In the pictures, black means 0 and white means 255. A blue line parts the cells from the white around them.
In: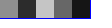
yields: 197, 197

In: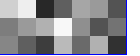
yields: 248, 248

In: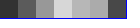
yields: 215, 215

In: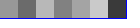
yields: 129, 202

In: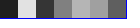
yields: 128, 226

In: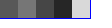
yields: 70, 217

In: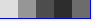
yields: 77, 222

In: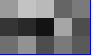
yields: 19, 195

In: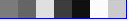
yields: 61, 251

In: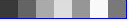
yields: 221, 249
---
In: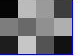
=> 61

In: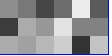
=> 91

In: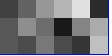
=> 43

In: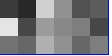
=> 92

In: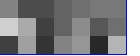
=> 120

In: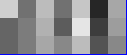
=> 167

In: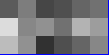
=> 113

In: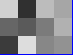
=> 166

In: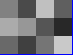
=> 95
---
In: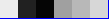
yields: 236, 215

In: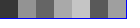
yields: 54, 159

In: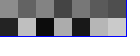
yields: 140, 202

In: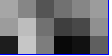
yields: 166, 95

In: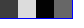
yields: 61, 103

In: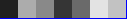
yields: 32, 194
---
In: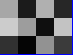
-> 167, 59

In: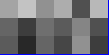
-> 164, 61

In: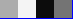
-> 172, 116

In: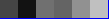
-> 69, 192

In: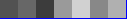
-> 82, 176

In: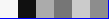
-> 247, 141
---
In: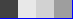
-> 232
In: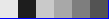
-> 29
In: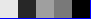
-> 39
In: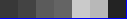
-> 67
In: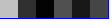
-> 48
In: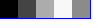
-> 68
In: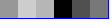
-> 205
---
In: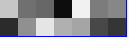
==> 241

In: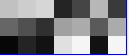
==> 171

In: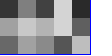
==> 179

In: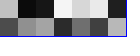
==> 215

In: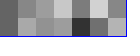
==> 124

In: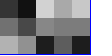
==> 135

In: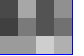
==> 122

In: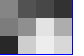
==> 143
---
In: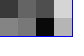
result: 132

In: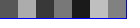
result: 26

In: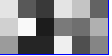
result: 196

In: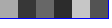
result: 198

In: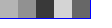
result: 103

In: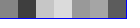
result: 153
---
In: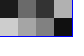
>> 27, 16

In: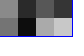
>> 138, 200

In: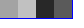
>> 163, 90

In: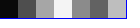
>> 9, 190

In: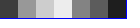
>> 61, 30

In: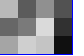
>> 185, 16

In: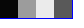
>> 6, 89
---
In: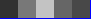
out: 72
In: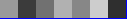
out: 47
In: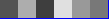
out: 120
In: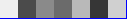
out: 208
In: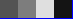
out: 20
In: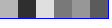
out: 91
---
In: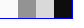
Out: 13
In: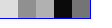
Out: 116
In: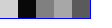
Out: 90
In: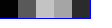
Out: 43
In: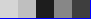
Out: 62
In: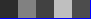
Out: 76
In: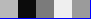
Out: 155
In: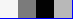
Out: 184
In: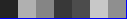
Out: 143
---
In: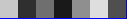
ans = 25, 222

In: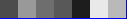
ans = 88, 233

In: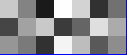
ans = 59, 254

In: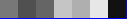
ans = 197, 231

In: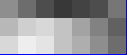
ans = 195, 238

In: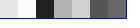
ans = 178, 251

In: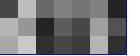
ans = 93, 201
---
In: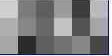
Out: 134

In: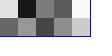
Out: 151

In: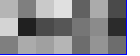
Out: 32

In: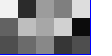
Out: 190

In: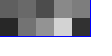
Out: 115

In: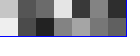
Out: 75

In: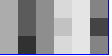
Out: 91

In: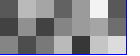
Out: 144
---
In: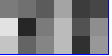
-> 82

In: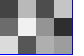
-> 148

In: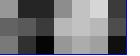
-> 184

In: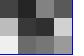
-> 47

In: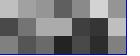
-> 53

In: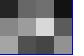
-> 216

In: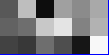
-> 130

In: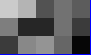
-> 114

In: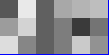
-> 58
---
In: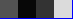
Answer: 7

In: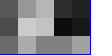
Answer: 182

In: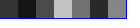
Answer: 113

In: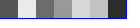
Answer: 215

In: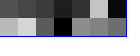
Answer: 50

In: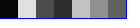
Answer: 194
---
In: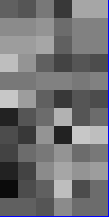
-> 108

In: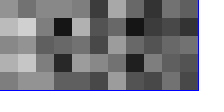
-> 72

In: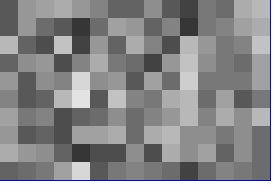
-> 108

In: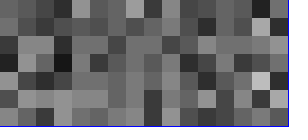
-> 89

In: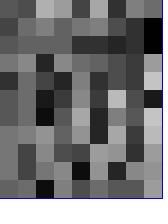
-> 156

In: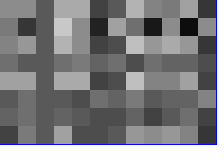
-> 54
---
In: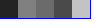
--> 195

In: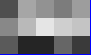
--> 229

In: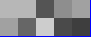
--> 205

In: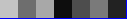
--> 195

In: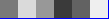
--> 239

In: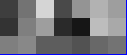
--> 213

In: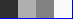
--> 250

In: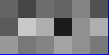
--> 201

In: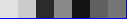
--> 225

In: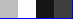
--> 253
